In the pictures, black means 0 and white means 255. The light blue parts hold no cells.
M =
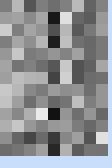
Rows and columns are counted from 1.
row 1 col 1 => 125
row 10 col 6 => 149
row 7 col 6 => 208
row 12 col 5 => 57
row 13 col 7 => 92
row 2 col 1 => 157
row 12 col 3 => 70
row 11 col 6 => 157
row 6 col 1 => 164
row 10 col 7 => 111
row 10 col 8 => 149
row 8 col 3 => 136
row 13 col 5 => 39
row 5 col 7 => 161
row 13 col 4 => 160
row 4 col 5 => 30
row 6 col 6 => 200
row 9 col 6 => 116
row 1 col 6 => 128
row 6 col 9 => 166
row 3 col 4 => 148
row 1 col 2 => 184
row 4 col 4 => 182
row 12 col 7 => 159
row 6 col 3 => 129
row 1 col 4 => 126
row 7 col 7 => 83
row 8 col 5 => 155
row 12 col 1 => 143
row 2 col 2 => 162
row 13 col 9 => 115
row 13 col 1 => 108
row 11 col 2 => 198
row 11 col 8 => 104

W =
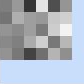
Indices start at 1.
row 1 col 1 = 126
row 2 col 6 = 208
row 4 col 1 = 137
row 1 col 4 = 228
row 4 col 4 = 207
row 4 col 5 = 120
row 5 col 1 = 147
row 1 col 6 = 149

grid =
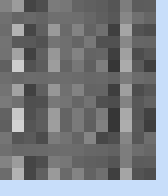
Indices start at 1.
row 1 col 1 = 131
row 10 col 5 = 156
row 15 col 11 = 165
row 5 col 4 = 96
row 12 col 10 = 79
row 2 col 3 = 105
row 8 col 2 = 163
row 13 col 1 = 111
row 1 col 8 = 96
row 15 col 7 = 132
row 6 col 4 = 93
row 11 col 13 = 61
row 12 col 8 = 133
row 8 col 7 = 131
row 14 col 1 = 131
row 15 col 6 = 106
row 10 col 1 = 98
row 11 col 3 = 85
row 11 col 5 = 158
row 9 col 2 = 112
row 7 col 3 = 108
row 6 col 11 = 171
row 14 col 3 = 69
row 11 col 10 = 54
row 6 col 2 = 205
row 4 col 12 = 102
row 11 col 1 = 95
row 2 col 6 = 111
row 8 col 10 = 62
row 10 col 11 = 169
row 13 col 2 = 104
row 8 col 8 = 100
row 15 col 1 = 108
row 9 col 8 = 115
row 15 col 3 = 70
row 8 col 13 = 87
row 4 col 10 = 81
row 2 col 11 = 135

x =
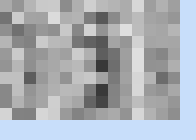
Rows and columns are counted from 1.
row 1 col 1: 170
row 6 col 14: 147
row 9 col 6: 177
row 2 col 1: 115
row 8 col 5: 176
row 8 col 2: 190
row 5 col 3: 145
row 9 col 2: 178
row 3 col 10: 183
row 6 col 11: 157
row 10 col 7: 131
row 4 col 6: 182
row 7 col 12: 214
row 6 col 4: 163
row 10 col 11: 147
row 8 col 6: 185
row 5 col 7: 204
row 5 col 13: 144
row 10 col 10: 170
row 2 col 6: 175
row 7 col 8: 199
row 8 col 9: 57
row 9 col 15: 150
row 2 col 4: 162
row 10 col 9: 162
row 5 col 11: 159
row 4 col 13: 165
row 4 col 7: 118
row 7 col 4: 153
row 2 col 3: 163
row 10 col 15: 142
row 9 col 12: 189
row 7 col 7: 194
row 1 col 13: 158
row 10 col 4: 214
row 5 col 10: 113
